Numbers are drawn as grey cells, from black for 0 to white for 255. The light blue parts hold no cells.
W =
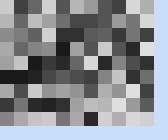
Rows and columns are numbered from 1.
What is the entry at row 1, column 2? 65
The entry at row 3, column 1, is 139
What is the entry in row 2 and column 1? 182
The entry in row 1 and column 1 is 202
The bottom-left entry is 132
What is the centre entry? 103
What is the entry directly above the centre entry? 161
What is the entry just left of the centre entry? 41
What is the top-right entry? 175
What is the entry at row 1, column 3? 103
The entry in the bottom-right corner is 208
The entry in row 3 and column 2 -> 125
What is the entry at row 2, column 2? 103

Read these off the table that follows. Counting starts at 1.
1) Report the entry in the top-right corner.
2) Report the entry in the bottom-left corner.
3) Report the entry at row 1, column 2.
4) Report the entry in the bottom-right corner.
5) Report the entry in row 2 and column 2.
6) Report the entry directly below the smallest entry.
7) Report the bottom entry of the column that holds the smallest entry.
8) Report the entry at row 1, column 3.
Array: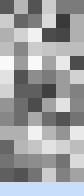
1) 123
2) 95
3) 182
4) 163
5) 102
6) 70
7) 129
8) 83

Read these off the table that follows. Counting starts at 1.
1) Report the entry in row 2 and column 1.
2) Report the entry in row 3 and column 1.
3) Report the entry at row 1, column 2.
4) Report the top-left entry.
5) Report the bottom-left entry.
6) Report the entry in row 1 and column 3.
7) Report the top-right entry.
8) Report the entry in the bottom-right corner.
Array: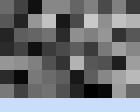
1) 87
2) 36
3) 66
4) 107
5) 121
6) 16
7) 59
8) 101

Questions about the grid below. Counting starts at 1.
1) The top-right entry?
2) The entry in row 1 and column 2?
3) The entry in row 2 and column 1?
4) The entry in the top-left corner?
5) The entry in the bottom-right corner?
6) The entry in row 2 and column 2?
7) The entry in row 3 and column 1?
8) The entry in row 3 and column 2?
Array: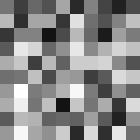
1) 75
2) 62
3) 185
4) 117
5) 111
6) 47
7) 54
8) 130

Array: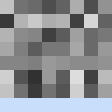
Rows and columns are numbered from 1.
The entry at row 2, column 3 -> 201
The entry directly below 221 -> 207
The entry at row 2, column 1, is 57
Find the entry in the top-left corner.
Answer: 194
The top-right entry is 146
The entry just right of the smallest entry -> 153
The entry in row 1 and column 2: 114
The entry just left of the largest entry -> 92
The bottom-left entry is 194
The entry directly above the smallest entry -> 127
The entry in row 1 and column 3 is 106
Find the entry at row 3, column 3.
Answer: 133
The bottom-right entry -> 160
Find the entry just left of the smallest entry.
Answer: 84

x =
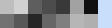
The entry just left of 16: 162
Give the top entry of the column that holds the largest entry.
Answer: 209
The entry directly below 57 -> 127
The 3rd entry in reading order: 94

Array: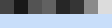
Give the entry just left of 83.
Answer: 24
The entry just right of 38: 53

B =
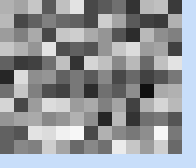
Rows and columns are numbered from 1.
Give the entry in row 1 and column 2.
164
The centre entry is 90
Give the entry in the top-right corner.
58
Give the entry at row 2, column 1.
185
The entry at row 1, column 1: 177
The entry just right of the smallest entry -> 170
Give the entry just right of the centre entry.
136
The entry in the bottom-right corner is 105
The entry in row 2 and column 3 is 97
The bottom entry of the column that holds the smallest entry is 156
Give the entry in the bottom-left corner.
97
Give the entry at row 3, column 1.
156
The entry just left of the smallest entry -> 142
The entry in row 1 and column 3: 198
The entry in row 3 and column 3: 170
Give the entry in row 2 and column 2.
72
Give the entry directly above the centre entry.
213

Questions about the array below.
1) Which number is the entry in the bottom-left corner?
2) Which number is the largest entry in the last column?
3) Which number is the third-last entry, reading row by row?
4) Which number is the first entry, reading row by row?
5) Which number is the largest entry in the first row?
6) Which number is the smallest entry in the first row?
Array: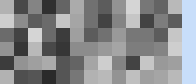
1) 178
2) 206
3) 159
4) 178
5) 213
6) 48

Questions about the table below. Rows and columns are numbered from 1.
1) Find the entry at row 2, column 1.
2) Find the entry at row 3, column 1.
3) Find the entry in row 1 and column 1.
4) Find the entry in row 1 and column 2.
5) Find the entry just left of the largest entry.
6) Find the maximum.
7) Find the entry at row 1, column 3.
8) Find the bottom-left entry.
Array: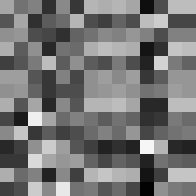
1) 85
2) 144
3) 166
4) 114
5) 34
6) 246
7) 129
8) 63
